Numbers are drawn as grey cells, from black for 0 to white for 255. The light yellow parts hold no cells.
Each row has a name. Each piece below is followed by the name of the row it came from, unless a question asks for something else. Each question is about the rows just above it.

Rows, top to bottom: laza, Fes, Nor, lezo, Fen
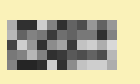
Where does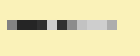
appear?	Fen
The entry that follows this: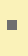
[99]
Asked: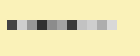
Nor
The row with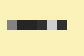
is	Fen
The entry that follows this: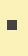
[206]
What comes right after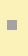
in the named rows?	[58]
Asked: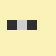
Fen

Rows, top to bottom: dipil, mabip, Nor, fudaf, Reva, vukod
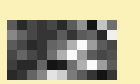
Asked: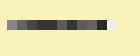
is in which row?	mabip
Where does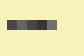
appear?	fudaf
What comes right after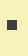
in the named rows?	[41]
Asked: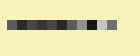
dipil
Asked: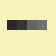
Nor
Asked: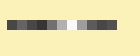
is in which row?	fudaf
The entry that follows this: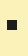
[112]

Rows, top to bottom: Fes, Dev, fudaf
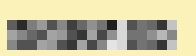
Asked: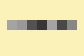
fudaf
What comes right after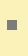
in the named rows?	[153]
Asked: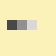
Dev
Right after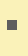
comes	[42]
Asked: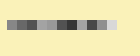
Dev

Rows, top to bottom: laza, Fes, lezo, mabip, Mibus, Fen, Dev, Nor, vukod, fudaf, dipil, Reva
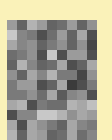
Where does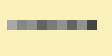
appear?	lezo
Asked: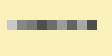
Fes
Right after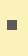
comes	[134]

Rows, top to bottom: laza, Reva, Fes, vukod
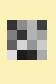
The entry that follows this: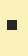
[170]
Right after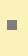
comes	[51]
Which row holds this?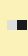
vukod

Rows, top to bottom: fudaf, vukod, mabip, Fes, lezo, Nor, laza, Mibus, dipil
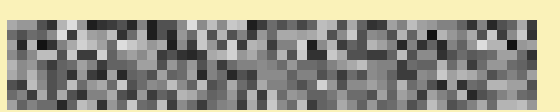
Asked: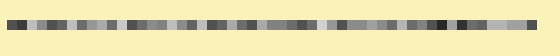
laza
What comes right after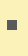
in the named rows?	[99]
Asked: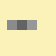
dipil
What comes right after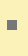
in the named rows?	[151]
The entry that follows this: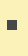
[99]

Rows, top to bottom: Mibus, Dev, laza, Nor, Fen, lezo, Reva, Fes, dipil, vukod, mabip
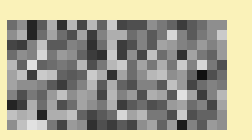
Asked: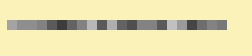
Reva
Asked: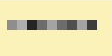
Dev

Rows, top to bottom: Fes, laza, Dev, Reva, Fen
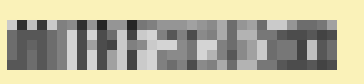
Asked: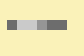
Fes
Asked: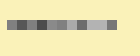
laza
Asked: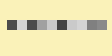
Reva
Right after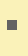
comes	[87]

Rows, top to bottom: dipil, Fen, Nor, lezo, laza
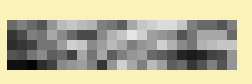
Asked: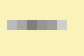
Nor
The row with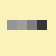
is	laza

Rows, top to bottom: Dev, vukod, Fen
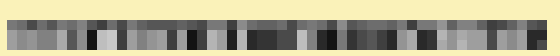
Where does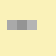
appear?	Fen
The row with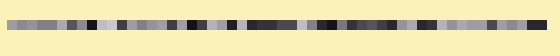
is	vukod

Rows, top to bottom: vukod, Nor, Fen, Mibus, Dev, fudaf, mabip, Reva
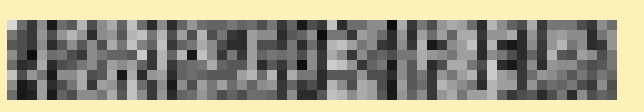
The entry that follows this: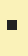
[158]
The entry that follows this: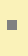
[100]
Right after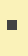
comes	[149]
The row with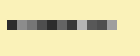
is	Mibus
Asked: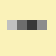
mabip
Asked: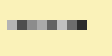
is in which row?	vukod
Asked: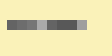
Dev

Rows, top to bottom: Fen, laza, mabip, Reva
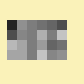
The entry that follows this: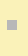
[165]
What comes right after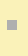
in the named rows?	[125]

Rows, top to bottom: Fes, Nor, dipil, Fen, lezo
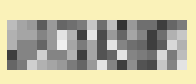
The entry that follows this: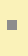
[83]
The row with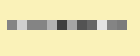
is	Fen
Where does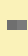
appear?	Fes
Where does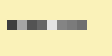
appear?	Fen

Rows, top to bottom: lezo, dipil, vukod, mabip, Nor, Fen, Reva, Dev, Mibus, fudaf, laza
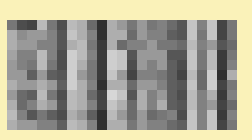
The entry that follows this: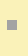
[129]
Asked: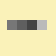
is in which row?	Fen
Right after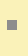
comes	[153]

